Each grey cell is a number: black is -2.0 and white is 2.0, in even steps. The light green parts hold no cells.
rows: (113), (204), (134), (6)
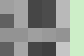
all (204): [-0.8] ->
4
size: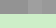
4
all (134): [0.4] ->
4
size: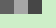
3
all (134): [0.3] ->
1 2 5
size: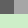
2

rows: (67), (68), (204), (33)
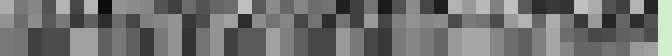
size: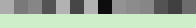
14
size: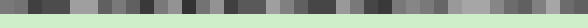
42
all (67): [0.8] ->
5 7 33 46
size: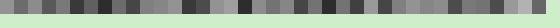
39
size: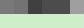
6

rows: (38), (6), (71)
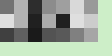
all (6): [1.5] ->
1 6
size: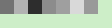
7
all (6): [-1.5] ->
3 5
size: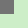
1

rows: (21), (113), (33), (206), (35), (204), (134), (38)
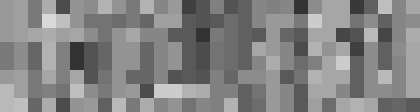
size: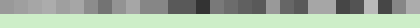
30
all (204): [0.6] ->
4 6 24 25 30
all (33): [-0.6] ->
13 14 19 22
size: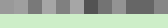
12
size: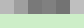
6
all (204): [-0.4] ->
10 11 17
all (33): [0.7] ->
4 30

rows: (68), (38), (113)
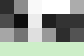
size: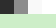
4
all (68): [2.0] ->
4 5
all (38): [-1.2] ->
5 6

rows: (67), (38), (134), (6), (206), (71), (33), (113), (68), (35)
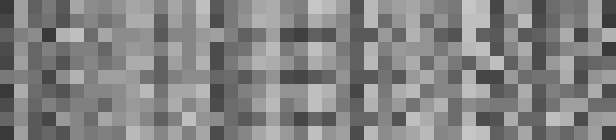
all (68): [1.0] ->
14 30 40
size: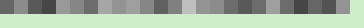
25
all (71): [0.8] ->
6 34

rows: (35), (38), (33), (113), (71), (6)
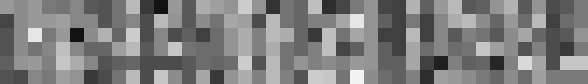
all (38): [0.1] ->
6 7 10 32
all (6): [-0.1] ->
4 35 40 41 42
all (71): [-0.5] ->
1 9 28 29 34
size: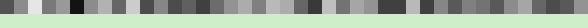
42

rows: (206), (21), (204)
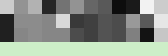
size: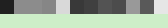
12
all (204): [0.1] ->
2 4 5
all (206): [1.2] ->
1 12
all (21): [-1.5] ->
1
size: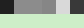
6

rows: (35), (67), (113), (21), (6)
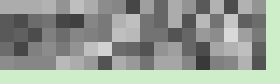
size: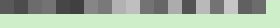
19
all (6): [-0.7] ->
8 19
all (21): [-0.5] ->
19
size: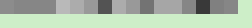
17
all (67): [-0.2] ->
4 11 16
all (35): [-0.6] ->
15
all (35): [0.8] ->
4 16 18

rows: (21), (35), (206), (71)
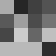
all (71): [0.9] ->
1 2 3
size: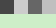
4

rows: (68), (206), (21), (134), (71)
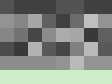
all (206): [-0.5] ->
4
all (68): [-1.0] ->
2 3 4 7 8
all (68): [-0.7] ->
1 5 6
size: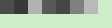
7
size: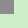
1
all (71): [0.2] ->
1 2 3 4

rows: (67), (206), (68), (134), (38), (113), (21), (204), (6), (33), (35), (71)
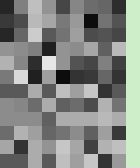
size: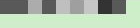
9
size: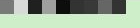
9
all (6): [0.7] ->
5 6 7 9

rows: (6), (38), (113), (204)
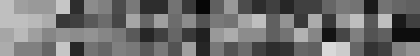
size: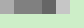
5
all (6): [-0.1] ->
10 25
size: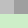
2
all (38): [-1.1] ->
5 22 24
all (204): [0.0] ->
2 3 9 29
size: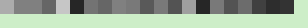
21

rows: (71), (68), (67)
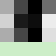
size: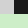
2
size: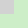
1

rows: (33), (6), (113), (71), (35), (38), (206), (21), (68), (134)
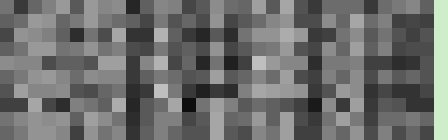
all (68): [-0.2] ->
1 9 24
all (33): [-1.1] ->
2 23 27
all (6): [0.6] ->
26
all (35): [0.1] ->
2 3 11 21 22
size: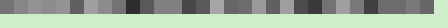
31

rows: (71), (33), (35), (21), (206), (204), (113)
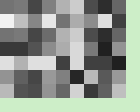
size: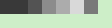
7
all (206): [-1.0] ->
5 7 8

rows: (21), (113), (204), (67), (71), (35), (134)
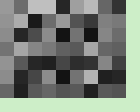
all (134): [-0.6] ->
3 6 8
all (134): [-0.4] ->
1 4
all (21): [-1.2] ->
9
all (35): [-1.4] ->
2 9

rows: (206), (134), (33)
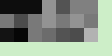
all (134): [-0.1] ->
1 3 5 7
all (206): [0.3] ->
4
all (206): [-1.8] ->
1 2 3
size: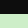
2

